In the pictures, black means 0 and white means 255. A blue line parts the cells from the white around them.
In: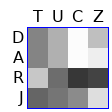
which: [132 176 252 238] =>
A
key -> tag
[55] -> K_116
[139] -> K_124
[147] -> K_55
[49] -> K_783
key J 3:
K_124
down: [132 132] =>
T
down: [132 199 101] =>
T
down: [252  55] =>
C
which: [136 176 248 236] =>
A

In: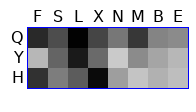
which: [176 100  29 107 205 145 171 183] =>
Y
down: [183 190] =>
E
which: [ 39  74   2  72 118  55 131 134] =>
Q
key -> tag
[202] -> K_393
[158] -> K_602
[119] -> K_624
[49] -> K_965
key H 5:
K_602

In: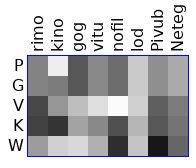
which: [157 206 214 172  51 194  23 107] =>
W
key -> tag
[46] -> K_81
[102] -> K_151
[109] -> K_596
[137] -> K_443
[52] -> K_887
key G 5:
K_596
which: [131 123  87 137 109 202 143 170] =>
G
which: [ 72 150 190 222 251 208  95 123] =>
V

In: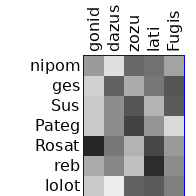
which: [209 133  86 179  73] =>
Sus
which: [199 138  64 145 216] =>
Pateg
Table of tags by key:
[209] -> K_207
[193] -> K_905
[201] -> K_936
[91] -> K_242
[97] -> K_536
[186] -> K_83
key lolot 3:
K_536
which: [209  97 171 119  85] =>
ges
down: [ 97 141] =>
dazus

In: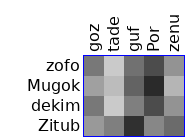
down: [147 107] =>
zenu
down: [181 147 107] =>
zenu

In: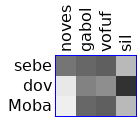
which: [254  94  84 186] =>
Moba
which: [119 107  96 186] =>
sebe
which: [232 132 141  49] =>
dov
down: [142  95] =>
vofuf

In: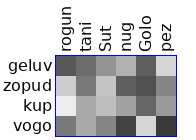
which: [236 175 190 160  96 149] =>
kup
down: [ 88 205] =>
rogun

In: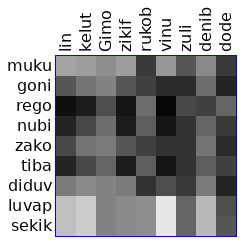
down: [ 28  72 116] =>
kelut
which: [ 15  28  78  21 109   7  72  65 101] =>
rego
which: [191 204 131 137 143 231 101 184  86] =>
sekik

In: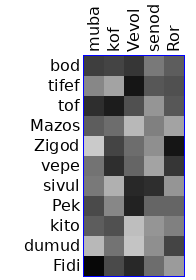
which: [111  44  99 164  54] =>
vepe
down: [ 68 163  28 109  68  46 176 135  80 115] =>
kof
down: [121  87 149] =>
senod
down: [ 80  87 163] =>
Ror

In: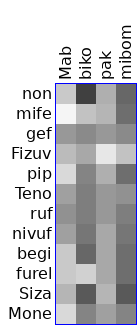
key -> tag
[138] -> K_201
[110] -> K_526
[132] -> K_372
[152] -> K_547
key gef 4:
K_201
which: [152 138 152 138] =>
gef
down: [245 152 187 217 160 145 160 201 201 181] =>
Mab
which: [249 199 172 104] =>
mife
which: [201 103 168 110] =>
begi

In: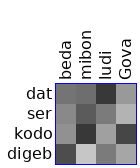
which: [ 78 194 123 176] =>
digeb
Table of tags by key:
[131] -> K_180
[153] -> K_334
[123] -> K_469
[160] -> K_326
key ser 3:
K_469
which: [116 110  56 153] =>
dat
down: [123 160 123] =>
ludi
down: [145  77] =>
beda
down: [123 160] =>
ludi
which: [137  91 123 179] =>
ser

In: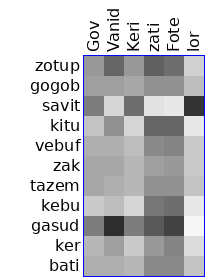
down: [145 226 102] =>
zati
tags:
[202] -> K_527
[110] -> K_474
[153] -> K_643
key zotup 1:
K_643
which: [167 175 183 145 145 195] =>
tazem
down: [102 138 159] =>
zati
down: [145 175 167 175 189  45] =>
Vanid
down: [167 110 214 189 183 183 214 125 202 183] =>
Keri

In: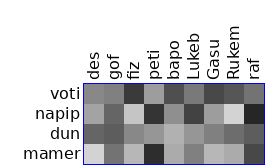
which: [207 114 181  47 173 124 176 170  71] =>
mamer
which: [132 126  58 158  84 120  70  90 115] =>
voti
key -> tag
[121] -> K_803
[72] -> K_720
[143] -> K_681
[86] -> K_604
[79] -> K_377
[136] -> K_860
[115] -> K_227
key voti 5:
K_377
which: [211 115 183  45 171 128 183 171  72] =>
mamer
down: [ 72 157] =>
Gasu
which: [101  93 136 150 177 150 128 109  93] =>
dun

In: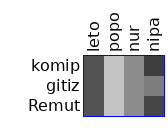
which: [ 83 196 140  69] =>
Remut
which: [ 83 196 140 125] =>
gitiz

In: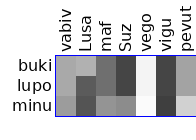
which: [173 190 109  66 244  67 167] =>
buki
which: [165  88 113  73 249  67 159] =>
lupo
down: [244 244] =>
vego

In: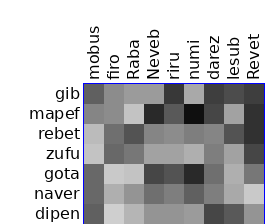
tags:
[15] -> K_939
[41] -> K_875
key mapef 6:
K_939
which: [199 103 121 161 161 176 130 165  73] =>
zufu
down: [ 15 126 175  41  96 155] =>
numi
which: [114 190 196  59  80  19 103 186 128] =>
gota
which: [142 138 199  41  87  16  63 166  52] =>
mapef
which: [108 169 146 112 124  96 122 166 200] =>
naver
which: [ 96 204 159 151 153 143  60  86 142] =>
dipen

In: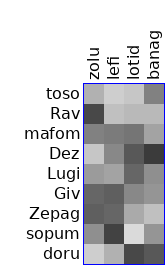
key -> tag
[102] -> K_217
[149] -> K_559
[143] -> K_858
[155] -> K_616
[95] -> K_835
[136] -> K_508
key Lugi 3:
K_217
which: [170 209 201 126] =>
toso
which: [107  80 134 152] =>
Giv
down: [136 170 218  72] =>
lotid
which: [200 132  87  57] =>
Dez

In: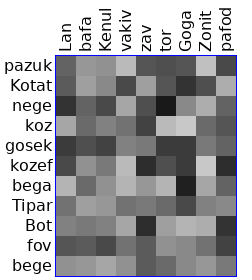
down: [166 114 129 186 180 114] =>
vakiv
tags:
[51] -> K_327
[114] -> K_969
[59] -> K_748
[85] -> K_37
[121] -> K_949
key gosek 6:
K_748

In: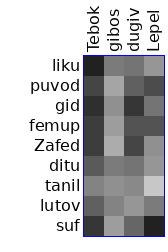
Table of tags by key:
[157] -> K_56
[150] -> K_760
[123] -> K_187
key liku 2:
K_187
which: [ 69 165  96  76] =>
puvod

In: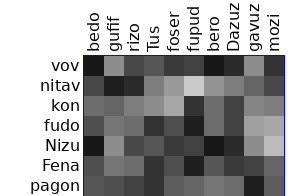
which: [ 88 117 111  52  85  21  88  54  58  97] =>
Fena
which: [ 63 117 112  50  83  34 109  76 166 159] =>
fudo
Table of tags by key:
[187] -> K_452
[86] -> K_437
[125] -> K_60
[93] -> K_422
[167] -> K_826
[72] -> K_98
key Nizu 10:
K_452
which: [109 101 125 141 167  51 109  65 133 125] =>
kon

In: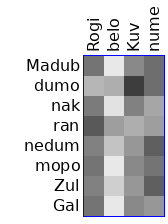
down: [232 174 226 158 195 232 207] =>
belo
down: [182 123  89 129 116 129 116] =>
Rogi
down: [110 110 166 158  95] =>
nume

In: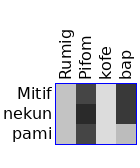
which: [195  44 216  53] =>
nekun
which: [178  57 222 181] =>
pami
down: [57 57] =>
bap
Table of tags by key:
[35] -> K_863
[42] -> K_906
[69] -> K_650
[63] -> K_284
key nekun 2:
K_906
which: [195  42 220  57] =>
nekun
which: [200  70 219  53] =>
Mitif

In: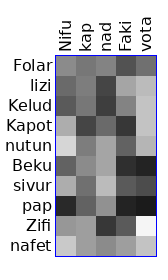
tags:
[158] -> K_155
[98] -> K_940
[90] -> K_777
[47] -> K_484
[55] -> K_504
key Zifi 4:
K_777
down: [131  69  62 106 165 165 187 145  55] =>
nad
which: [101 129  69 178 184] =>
lizi
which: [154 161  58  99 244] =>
Zifi
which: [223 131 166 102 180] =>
nutun

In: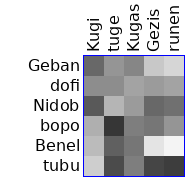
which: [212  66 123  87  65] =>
tubu
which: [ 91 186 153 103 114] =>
Nidob
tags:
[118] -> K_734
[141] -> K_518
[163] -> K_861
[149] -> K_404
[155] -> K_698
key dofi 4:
K_698

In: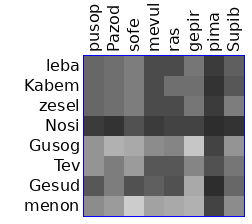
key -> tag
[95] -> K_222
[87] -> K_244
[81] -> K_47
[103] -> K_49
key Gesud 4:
K_222
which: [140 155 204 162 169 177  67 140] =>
menon
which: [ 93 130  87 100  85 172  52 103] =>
Gesud
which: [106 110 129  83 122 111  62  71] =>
Kabem

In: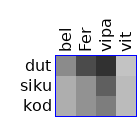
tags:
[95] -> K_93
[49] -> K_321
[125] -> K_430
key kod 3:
K_430
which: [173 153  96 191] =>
siku

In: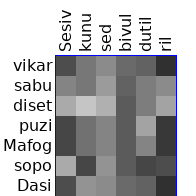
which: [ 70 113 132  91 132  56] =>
Mafog
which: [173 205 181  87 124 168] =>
diset
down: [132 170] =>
Sesiv
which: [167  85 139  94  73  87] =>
sopo
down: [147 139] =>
sed
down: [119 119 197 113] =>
kunu

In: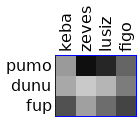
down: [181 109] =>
lusiz
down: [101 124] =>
figo
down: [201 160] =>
zeves
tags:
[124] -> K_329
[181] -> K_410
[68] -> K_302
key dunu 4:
K_329

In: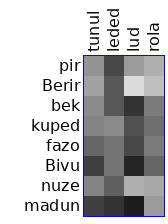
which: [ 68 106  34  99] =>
Bivu
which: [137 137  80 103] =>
kuped

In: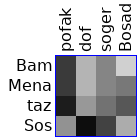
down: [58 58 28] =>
pofak
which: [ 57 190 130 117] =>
Mena

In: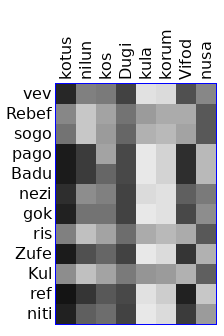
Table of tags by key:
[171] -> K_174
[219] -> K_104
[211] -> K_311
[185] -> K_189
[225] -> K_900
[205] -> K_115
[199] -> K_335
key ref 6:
K_115
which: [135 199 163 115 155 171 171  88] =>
Rebef
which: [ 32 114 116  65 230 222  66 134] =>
gok

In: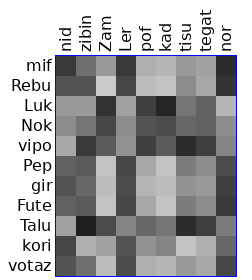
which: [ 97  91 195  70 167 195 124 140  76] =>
Pep
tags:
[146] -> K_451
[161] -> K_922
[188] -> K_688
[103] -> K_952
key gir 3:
K_688
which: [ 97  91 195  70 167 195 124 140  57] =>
Fute
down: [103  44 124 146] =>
tisu
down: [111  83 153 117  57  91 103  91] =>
zibin

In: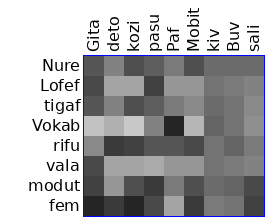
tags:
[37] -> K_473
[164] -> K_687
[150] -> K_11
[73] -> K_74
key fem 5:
K_687
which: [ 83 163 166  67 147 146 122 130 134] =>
Lofef
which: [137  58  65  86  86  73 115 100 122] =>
rifu
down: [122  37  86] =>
Paf
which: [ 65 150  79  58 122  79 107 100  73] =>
modut
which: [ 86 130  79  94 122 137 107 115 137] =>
tigaf

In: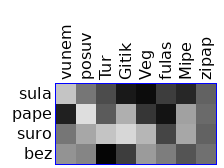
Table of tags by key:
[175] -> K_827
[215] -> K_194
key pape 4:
K_827
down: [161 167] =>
Mipe
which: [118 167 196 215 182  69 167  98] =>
suro
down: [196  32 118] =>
vunem

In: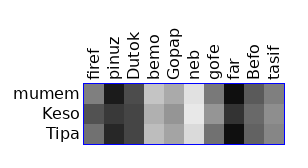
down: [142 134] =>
tasif
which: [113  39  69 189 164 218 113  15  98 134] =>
Tipa
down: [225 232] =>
neb
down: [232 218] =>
neb
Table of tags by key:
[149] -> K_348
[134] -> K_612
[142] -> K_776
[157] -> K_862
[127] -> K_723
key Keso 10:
K_776
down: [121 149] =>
gofe

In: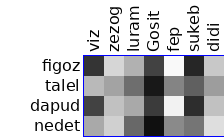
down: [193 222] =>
didi
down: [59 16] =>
Gosit
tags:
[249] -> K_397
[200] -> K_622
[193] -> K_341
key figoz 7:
K_622
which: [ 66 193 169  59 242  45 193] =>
dapud

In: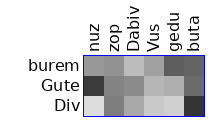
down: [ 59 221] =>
nuz
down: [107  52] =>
buta
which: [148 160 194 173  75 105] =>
burem
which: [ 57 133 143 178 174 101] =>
Gute
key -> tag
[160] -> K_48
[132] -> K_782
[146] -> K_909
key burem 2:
K_909
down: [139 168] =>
Dabiv

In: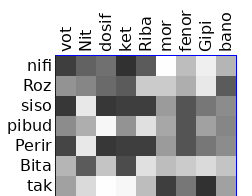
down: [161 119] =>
Gipi
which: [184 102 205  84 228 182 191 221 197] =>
Bita
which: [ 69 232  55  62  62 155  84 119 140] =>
Perir

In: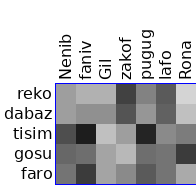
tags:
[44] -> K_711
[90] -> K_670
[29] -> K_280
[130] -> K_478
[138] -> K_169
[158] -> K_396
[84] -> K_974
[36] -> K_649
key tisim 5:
K_649
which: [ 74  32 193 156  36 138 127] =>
tisim
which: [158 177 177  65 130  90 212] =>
reko
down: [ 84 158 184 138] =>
zakof

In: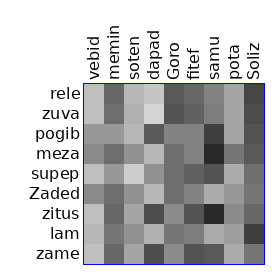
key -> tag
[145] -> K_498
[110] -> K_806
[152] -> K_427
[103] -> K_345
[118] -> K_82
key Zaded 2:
K_806
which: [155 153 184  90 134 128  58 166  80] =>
pogib
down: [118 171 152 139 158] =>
pota
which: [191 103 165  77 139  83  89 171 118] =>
zame
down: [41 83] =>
samu
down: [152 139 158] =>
pota

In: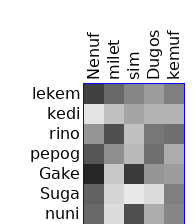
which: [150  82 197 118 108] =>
rino
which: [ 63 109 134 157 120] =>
lekem
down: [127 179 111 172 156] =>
kemuf
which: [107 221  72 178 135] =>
nuni
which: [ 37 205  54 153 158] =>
Gake

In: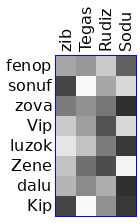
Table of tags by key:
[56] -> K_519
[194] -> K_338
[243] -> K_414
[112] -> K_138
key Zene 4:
K_414
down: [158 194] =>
Tegas
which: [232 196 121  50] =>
luzok
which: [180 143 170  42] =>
dalu

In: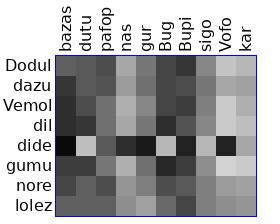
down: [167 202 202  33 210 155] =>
Vofo
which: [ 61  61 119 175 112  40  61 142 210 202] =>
gumu

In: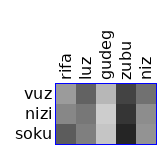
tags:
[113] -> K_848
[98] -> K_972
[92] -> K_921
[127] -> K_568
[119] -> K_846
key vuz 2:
K_972
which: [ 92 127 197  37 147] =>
soku
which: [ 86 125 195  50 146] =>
soku

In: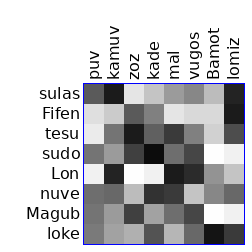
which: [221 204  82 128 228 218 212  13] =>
Fifen
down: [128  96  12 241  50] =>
kade
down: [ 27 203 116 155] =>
kamuv
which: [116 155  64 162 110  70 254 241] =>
Magub
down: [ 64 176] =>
zoz
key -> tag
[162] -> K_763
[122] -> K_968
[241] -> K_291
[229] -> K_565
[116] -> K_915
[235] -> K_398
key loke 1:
K_968

